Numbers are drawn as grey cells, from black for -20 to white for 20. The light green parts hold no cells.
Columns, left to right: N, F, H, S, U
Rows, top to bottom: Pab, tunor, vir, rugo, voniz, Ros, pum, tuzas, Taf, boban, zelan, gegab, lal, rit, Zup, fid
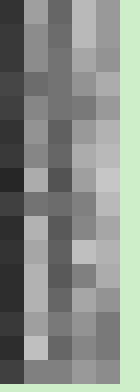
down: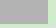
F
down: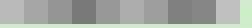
S
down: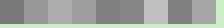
S
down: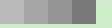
S
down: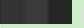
N

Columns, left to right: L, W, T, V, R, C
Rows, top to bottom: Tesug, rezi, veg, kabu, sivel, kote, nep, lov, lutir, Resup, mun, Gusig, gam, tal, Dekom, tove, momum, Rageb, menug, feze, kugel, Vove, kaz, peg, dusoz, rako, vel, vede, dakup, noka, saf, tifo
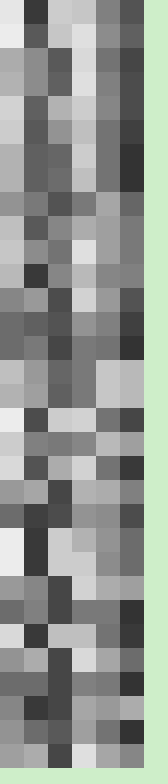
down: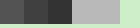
C
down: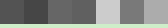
T
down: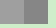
R
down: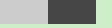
T
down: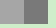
R

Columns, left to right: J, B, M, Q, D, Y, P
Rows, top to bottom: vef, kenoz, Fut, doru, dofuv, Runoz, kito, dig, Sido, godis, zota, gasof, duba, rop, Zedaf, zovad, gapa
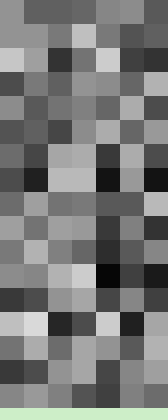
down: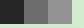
M
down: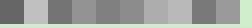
Q
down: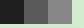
Y
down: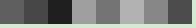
B
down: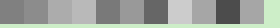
Q

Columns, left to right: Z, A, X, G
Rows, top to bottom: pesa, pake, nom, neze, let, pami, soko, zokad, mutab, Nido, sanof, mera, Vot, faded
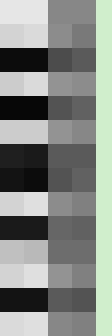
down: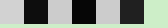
Z
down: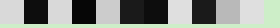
A
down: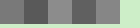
G
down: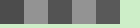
X
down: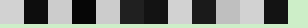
Z
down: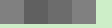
G
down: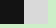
Z

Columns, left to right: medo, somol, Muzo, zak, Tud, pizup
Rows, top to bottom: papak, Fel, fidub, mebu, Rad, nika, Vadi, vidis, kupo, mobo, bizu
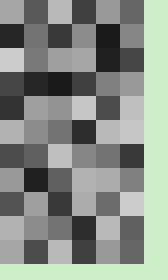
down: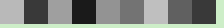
Muzo
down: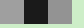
Muzo
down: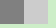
pizup
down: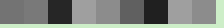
somol

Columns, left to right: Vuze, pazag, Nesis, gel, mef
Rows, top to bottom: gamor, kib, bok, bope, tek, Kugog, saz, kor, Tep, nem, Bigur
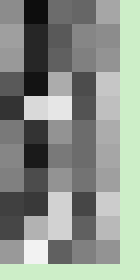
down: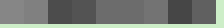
gel
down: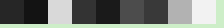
pazag
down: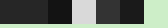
pazag
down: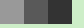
Vuze
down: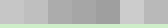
mef

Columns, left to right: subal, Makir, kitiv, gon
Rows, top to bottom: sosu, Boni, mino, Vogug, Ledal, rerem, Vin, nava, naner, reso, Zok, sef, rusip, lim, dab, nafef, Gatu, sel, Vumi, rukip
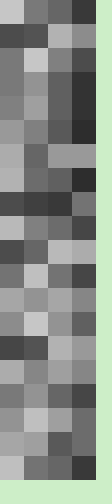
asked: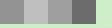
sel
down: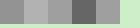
kitiv

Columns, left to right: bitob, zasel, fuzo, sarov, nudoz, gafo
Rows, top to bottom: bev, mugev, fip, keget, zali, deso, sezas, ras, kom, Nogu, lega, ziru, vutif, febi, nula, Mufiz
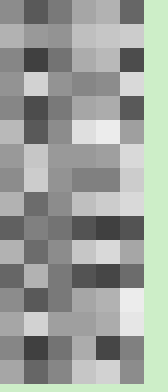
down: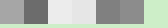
gafo
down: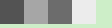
gafo
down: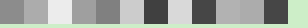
nudoz
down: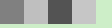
sarov

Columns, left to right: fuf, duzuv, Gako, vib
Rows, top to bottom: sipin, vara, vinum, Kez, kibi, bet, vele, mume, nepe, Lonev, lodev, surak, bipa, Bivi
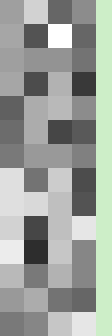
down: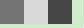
duzuv
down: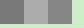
duzuv
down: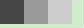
Gako
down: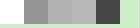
Gako

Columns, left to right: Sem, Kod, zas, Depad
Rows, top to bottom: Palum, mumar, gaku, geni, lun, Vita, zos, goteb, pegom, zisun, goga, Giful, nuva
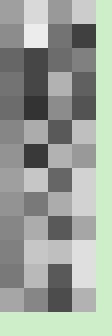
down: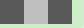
zas
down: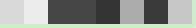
Kod
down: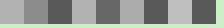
zas
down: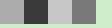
Kod
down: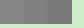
Sem
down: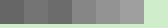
Sem

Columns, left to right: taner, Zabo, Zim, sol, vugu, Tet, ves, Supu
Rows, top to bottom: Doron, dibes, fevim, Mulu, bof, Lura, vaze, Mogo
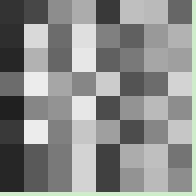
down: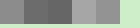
Zim
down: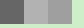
Supu
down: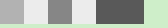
Zabo
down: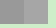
ves

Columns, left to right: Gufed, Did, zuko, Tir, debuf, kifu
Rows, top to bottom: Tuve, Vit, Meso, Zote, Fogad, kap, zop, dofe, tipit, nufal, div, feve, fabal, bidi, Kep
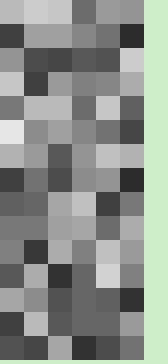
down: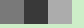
Did
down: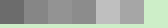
Tir

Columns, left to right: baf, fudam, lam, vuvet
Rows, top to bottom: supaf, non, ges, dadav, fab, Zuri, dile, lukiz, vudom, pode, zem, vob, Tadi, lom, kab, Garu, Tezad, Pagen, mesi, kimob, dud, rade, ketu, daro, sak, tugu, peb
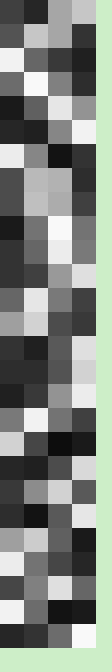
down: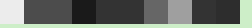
baf
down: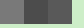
lam
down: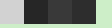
baf
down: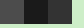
baf
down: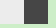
baf
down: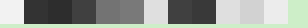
vuvet

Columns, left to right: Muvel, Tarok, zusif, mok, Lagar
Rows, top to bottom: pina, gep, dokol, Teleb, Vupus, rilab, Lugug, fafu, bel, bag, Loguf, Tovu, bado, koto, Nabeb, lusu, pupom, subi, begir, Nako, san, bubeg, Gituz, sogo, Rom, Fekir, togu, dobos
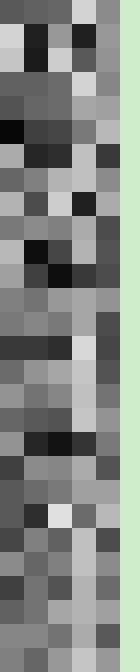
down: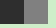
Tarok
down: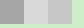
mok
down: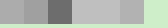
mok

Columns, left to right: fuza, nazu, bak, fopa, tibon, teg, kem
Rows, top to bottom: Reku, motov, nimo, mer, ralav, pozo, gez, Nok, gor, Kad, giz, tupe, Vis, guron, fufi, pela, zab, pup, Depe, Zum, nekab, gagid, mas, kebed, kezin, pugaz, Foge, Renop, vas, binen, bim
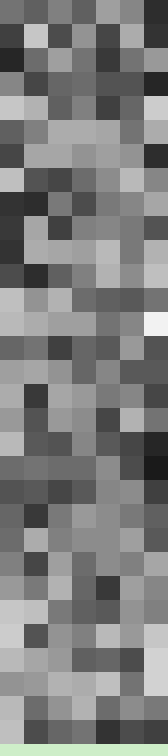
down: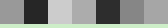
kem
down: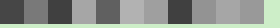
bak
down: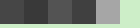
tibon
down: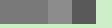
teg
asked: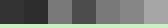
gor

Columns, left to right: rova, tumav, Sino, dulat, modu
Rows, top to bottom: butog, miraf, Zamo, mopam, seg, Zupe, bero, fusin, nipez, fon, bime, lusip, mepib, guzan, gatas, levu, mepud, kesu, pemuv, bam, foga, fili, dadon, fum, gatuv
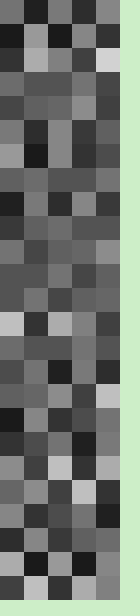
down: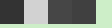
modu
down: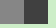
dulat
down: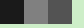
Sino
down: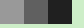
rova
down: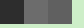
Sino
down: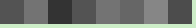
tumav
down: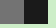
rova

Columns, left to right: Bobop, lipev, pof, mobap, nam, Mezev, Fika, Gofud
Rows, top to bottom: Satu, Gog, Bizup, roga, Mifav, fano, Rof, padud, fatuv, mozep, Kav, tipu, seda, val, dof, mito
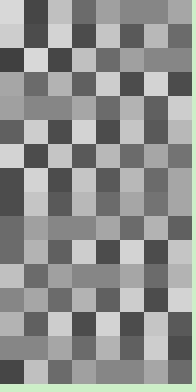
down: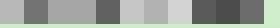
Gofud
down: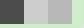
Gofud
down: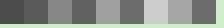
pof
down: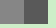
Mezev
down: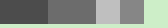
Bobop
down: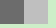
Bobop

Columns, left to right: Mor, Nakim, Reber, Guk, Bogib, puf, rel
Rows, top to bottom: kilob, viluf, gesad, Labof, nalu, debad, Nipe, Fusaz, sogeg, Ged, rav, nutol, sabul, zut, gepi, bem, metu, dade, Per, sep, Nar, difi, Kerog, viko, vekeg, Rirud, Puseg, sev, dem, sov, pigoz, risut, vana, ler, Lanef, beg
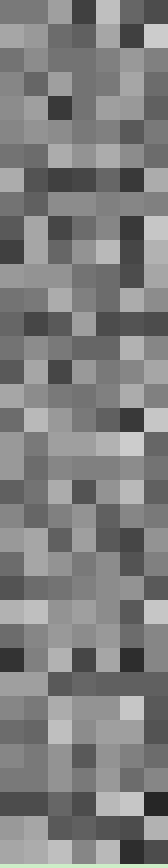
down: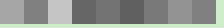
rel
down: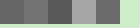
Mor
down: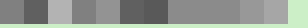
Bogib
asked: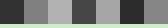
sev
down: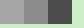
rel
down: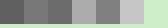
rel
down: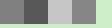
rel

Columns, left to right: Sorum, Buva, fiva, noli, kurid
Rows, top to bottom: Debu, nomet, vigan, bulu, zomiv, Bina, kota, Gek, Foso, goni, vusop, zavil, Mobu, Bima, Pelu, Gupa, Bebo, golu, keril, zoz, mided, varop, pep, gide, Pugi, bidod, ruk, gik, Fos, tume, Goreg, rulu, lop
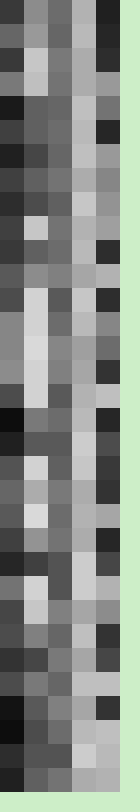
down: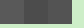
Buva
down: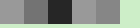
kurid
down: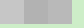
noli

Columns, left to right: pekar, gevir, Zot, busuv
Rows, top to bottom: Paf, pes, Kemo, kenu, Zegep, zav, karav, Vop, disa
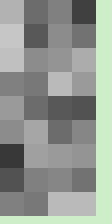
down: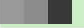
pekar
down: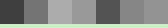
busuv
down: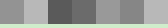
Zot

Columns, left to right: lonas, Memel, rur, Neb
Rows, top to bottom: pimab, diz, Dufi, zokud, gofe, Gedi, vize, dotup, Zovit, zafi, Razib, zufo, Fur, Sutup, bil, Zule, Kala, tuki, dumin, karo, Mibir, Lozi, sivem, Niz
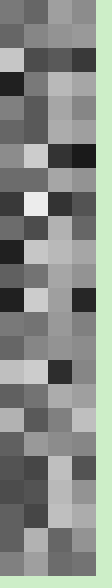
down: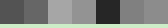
Neb
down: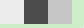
Memel
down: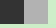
rur
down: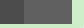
lonas
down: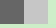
lonas
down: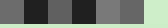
lonas
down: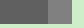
lonas

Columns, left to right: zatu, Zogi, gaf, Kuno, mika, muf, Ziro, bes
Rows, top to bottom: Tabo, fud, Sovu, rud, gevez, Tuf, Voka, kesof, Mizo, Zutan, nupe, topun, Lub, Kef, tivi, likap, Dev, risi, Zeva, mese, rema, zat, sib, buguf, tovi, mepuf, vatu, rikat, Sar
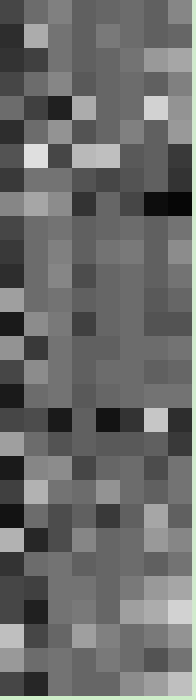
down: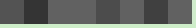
Kuno
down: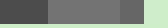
gaf
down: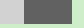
Ziro
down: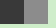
Zogi
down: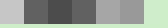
Ziro
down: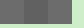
muf
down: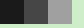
zatu

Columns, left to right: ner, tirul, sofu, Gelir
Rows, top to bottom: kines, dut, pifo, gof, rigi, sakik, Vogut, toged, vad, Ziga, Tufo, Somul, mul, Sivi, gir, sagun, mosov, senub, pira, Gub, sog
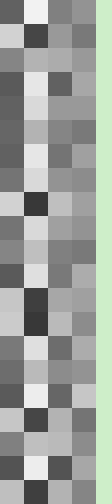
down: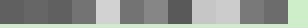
ner
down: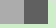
sofu

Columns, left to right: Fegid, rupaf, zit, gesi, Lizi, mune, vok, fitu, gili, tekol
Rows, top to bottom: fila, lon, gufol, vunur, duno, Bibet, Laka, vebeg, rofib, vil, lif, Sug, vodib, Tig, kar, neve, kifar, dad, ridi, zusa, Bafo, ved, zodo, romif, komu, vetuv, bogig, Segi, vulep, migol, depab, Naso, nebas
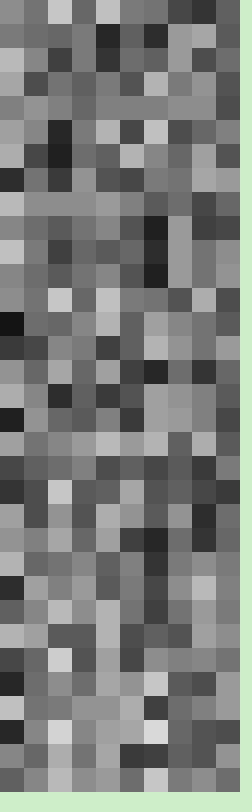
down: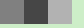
mune
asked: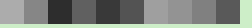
kifar
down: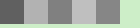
vok
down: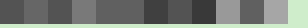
mune
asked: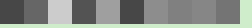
Segi

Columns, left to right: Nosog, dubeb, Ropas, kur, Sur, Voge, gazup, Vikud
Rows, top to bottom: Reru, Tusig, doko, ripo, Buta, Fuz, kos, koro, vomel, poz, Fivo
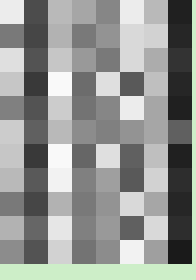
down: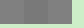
kur
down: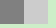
Nosog
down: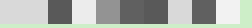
Voge
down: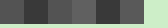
dubeb
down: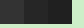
Vikud
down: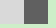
Voge

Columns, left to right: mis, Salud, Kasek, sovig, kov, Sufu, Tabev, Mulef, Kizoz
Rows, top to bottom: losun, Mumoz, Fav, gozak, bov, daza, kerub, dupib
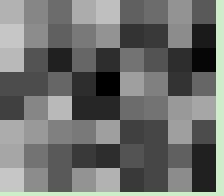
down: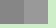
Salud
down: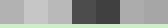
mis

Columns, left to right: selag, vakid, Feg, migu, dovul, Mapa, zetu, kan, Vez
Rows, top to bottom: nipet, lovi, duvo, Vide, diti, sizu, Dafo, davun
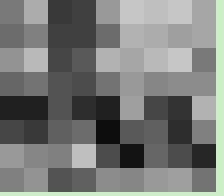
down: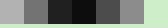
dovul
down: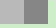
zetu

